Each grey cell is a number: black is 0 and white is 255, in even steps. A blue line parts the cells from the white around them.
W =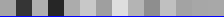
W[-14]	165
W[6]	159

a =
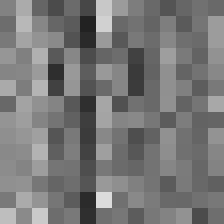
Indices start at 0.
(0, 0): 130
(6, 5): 47
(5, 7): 134
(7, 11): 125
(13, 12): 76
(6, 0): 104
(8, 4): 121
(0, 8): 125
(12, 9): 123
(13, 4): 121
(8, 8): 78
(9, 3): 95
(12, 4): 92
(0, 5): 71
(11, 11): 122
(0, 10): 84
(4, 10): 144
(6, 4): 88
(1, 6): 209
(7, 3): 116
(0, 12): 113
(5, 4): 150
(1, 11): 90
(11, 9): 116
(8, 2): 160
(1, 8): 114
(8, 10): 145
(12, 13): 120
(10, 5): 78
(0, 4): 107
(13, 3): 109
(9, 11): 112
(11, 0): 144
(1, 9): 100
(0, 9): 105

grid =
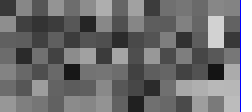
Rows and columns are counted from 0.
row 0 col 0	56
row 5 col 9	43
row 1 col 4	87
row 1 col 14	98
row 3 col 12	70
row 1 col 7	80
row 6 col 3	97
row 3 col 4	140
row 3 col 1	42
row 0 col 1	135
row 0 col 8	161
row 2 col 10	126
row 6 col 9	112
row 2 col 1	94
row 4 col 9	94
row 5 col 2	157
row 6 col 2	118
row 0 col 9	60
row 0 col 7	101
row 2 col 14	56
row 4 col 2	78
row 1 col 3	60
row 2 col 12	94
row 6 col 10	104
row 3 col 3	66
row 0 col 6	174
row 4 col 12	82
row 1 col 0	142
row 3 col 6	59

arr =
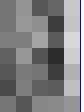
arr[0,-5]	115
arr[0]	[115, 147, 87, 102, 199]
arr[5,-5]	74
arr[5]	[74, 126, 95, 92, 190]
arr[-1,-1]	149
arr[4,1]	122
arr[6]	[118, 85, 134, 137, 149]
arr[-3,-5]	87
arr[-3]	[87, 122, 116, 61, 176]

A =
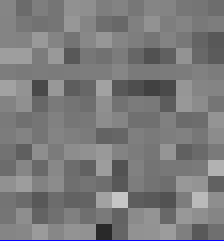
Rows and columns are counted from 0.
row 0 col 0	133
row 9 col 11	96
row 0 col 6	126
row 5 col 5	103
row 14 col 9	147
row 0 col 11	119
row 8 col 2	117
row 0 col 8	119
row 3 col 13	91
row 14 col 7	101
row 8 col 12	119
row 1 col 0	132
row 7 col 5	120
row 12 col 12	186
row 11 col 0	145
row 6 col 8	123
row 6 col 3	122
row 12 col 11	125
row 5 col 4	93
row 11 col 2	130
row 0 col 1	107
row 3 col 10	96
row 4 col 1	122
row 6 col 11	152
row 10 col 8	129
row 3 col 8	102
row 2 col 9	117
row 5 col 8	78
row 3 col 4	88
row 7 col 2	117
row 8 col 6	99
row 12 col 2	88
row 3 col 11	147
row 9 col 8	124
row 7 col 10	128
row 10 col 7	82
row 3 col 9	81
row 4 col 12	129

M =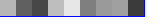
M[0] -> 182
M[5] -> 127
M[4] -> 231
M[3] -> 190
